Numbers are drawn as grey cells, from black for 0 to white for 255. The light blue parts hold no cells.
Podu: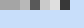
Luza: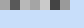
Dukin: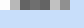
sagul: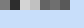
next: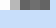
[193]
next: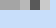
[223]
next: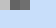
[89]
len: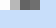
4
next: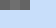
[193]

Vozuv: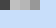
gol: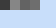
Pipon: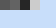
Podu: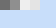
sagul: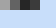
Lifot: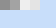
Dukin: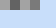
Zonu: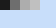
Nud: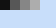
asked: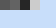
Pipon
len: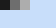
3
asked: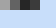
sagul
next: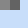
[110]
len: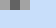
3

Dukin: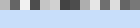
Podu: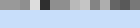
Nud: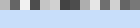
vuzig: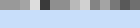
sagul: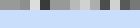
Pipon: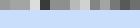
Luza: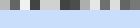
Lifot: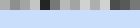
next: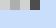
[89]
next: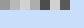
[120]
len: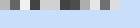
12

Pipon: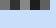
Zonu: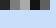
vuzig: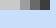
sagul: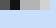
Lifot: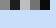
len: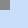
1
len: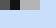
4
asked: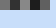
Pipon
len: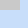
2

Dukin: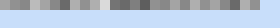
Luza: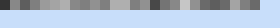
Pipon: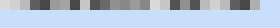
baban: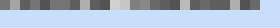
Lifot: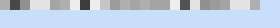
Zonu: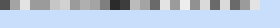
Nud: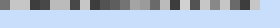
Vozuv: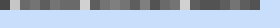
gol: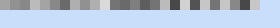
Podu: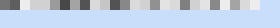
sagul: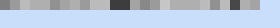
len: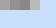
4
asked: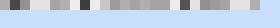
Lifot
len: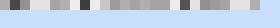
26
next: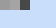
[198]
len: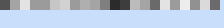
22
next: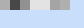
[237]

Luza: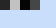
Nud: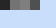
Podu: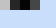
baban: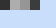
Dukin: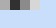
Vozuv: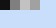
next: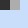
[150]
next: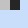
[5]
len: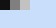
3
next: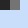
[127]

